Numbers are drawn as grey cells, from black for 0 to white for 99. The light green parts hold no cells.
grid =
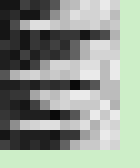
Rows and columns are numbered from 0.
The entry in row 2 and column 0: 8
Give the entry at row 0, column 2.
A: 25
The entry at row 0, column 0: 8
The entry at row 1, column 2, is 8
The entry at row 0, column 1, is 8
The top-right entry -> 82
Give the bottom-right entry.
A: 82
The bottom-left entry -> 25
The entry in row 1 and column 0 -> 12
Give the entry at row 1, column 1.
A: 17
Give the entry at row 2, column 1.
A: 29

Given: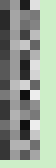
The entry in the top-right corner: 87
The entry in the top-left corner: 39
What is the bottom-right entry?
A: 64
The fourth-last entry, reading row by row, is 21
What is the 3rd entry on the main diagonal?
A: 43
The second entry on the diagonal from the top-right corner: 51
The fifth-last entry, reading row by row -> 43
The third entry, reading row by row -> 11
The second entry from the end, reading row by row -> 34
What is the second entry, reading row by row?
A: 60

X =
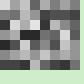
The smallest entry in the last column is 26
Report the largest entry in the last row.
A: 72
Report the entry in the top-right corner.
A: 49
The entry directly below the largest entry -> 16
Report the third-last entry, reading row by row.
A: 26
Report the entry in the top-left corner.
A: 84
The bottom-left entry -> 26
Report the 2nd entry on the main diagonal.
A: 44
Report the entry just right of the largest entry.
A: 21
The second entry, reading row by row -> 63
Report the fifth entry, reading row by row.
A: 67
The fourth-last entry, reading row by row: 39
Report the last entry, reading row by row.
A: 44
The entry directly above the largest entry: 58
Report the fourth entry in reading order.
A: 39

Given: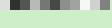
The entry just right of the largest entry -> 81
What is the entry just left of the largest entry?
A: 63

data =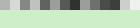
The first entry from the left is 70
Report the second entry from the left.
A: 84
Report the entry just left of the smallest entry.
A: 34
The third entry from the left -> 52

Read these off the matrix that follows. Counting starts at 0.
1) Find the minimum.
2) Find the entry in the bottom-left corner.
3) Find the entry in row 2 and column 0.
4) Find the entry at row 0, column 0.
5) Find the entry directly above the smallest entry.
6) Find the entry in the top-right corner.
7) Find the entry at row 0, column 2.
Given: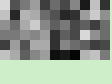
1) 2
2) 75
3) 56
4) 84
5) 42
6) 19
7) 47

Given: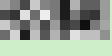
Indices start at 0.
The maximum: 92
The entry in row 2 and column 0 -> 78
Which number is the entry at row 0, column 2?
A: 28
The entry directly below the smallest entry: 74
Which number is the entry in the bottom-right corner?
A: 56
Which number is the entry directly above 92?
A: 51
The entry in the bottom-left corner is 42
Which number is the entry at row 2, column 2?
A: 33
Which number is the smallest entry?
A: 6
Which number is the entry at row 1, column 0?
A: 28
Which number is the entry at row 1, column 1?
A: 20
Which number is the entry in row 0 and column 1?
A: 51
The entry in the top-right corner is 60

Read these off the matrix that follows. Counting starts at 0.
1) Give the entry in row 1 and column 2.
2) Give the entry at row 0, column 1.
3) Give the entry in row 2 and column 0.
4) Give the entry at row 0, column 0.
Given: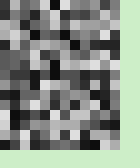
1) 35
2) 71
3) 71
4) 22

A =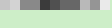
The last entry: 91
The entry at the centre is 31
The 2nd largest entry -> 82

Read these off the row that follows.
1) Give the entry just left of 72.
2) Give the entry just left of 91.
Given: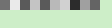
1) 35
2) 44
